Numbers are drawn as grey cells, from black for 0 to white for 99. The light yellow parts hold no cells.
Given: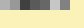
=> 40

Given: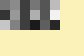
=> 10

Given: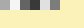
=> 22

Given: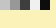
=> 24

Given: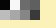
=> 65

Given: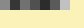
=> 17
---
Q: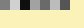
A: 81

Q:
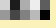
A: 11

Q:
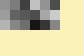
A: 48

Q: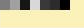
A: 62

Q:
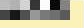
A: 69

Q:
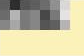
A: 18

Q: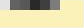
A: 38

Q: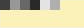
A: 59

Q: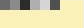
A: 54

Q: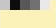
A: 5
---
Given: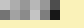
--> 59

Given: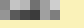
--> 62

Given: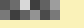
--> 38

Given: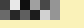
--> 28

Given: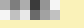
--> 58

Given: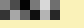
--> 84
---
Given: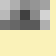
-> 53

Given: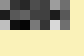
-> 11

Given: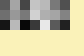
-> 64

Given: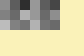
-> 41

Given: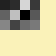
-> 0

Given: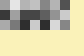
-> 57

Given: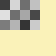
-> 65
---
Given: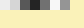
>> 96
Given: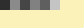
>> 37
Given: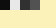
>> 19
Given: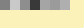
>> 60
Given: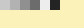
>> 92
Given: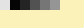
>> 46
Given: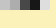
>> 9
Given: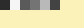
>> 72
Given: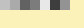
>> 24
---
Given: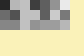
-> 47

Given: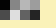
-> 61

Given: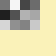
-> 65

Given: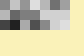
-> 81

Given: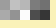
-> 44

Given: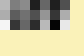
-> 67
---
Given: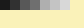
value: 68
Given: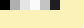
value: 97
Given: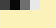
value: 3
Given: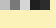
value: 83
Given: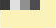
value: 87
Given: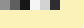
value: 95
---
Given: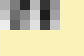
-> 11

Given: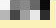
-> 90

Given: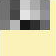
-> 75

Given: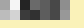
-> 28

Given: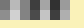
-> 24

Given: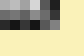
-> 42

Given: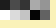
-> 2

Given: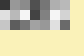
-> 95

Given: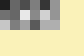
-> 81
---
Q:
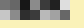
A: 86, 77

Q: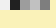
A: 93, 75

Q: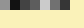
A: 79, 57

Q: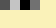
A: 76, 44

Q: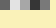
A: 88, 65

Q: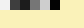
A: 94, 80

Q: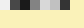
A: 93, 84
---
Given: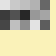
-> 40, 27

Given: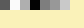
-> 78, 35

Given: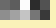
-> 32, 55

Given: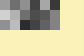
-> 22, 56

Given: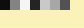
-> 32, 5

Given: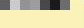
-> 42, 37

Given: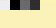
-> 18, 92

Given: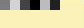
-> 13, 48

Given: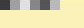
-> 72, 23

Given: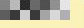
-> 89, 36
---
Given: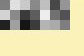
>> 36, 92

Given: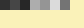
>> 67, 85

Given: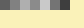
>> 54, 78

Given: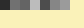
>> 73, 73

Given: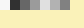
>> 60, 96

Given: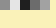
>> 12, 89

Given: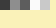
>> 36, 97

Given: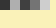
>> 25, 80
